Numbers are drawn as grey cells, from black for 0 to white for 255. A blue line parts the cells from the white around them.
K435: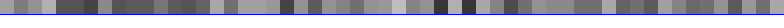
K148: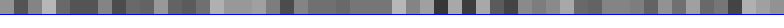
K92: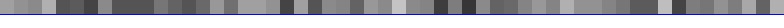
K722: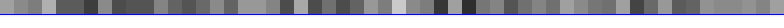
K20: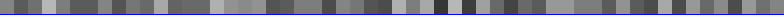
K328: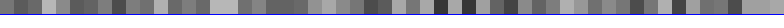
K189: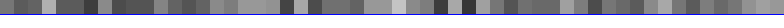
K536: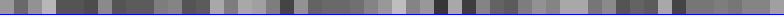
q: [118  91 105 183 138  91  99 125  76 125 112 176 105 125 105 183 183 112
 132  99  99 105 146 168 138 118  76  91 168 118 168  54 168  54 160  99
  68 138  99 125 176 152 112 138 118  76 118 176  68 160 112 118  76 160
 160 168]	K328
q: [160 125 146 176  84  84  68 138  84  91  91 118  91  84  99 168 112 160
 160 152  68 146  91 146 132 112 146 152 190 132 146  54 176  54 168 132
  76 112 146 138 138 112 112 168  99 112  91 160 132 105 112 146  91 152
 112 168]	K435
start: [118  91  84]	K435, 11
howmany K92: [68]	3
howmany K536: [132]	7
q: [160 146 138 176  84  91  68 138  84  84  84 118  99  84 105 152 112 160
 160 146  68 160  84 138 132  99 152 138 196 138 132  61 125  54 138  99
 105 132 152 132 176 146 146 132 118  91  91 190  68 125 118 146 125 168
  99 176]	K92

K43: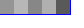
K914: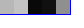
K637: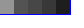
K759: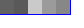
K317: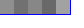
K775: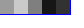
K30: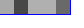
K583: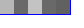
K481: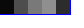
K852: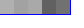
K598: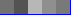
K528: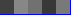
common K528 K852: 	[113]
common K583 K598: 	[183]
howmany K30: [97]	0
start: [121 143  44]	K481, 2

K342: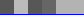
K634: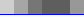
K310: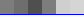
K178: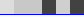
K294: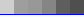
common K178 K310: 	[207]
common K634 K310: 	[207]
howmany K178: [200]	2
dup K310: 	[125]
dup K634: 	[94]
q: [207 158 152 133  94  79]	K294

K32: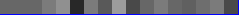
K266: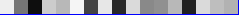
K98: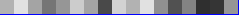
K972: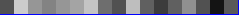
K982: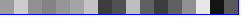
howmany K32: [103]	5
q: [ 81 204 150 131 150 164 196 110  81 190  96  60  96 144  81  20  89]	K972
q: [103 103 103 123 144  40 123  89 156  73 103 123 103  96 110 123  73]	K32

